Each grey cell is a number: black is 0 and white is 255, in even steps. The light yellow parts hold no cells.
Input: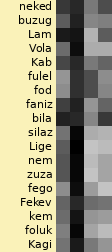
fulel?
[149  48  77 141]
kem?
[108  20 149 156]
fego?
[141  13 156 195]
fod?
[141  48  77 134]

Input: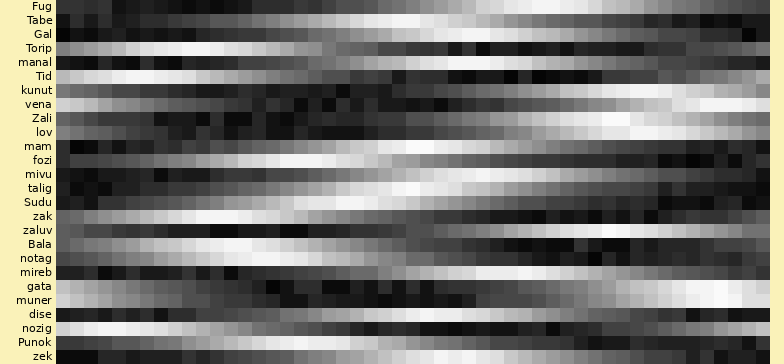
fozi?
[ 45  65  65  71  79  87  99 114 127 135 156 170 185 208 215 230 244 244
 244 236 222 215 200 185 163 156 135 127 114  99  93  79  71  65  57  57
  51  45  45  45  32  32  38  11  18   5  11  32  11  38  51]
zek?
[ 11  11  11  38  38  25  32  32  32  51  38  51  65  71  79  87  93 114
 127 135 156 163 178 193 208 222 230 244 236 244 230 222 200 185 170 156
 143 127 114  99  93  79  65  65  57  32  51  18  32  32  18]
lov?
[127 114  99  93  79  65  57  51  32  25  51  38  18  32  38  18  18  38
  25  18  18  18  32  45  45  57  57  71  79  87  99 106 127 135 156 170
 185 200 215 230 230 244 244 236 230 215 200 185 170 149 135]
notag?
[ 71  79  87  99 114 127 135 156 170 185 200 215 230 236 244 244 236 230
 215 193 185 170 149 135 127 106 106  87  79  71  57  51  51  38  25  18
  32  25   5  38  18  38  32  38  45  38  51  45  38  57  65]
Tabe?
[ 18  45  25  45  25  32  45  45  57  65  71  87  87  99 114 127 143 156
 170 185 200 215 230 236 244 244 230 222 208 200 185 170 149 135 120 106
  99  87  87  71  65  57  38  45  25  32  11  18  11  25  25]

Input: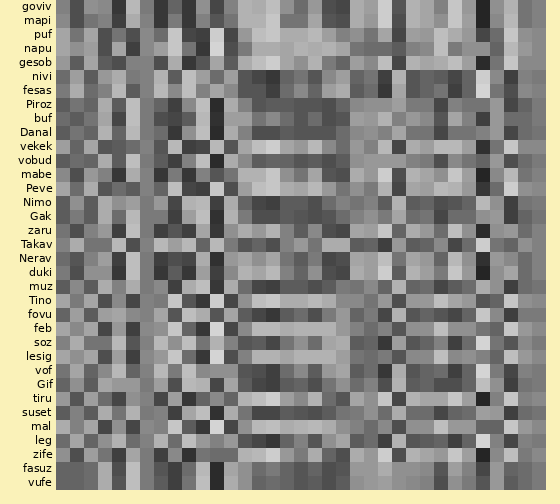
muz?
[ 92 137  92 172 129 172 122 137  63 172 190  55 172 108  70  63  92  92
  78  92 122 116 137 100 178 100 108  70  92 108 172 144  63 108 116]
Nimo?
[ 92 144  92 172 144 158 122 152  70 178 184  63 172 100  70  63  92  92
  78 108 129 116 129  92 178  92 100  78  85 100 184 144  63 116 122]
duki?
[122  78 144 144  55 190 122  55  92  55 158  63 137 178 165 184 129 100
 144  78  70 172 158 205  92 178 158 122 198 152  37 144 165 108 129]
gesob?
[152  92 165  92  78 129 129  78 172  55  85 165  92 172 190 205 165 144
 178 122 100 158 137 190  70 178 165 172 190 158  43 116 198 137 137]
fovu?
[100 158  92 158 165 137 129 165  85 190 172  85 165  92  70  55  92 108
  78 122 152 100 122  70 178  85 100  85  70 100 198 137  63 122 122]

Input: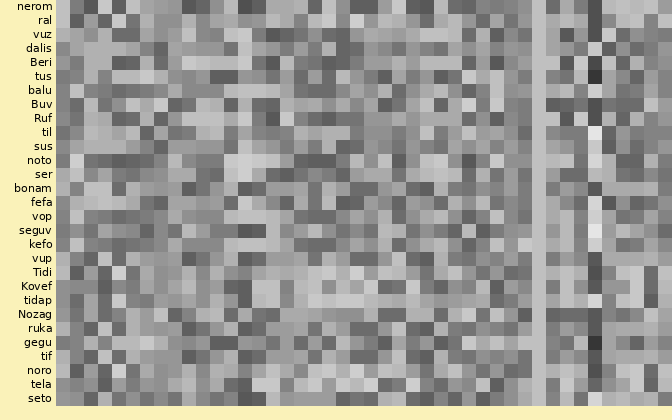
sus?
[137 164 177 177 177 156 131 101 156 156 150 150 116 192 164 150 124 156
 124 177 101 108 150 137 116 150 131 116 164 144 164 131 156 131 192 164
 150 124 200  95 144 108 131 150]
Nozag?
[150 116 164 108 131 177 156 192 101 131 177 185 108 170 116 108 170 170
 164 150 144 144 177 108 108 177 177 108 177 200 116 192 150  95 192 101
 108 108  88 131 116 137 192 164]
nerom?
[192 124  88 200  95 192 164 156 150  88 101 144 185  80  95 170 170 177
 101 192 144  95  95 156 200  95  88 185 108 101 131 124 131 144 192 108
 170 124  80 185 192 185 192 156]
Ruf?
[137 116 177 170 101 108 177 101 150 192 192 192 170 200 124  88 200 131
 108  95 116 116 150 150 170 150 170 170 170 108 144  95 137 124 192 192
  88 200  80 177 101 177 131 150]
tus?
[124 131 177 131 185 185 200 177 144 137 150  95  95 150 144 116 156 108
 156 108 185 150 124  95 164 124 150  95 116 200 170 192 150 124 192 131
 116 185  54 164 137 101 156 131]
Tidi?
[185  95 156 101 206 116 170 144 150 177 137 177 144 131 164 177 170 177
 192 200 177 206 156 192 185 156 116 170 192 150 116 150 108 116 192 177
 192 177  80 131 192 200 108 192]

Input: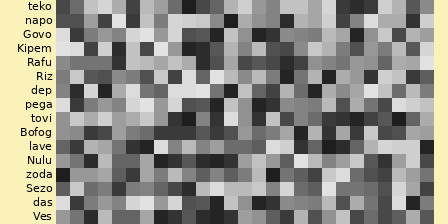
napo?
[ 80  80 158  66 226  58 194 124 213 207 200 138  30 172 145 131  44 179
 166 207  66 131 220 172 172  51 207]
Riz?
[124 200  87  80 138 124  80 200  66 220 100 226 186 138 186 124  36 116
 179  36 172 152  51 207 194  58  94]
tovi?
[145 200 172 207 158 172 200 152  51  30 131  51 220 145  51 194  72 131
 108  58  51  36  66  87  30 100 172]
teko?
[ 72 108 194 213 172  66 186 158 108  30  72 100 179 207 152 131 194 194
 166 213  58  44  58 207 179  87 138]
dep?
[131  44 213  36 172 220 116 100 220 220 226 116  36 194 100  66 179 108
  36 172 138 166 226 194 108 186 124]

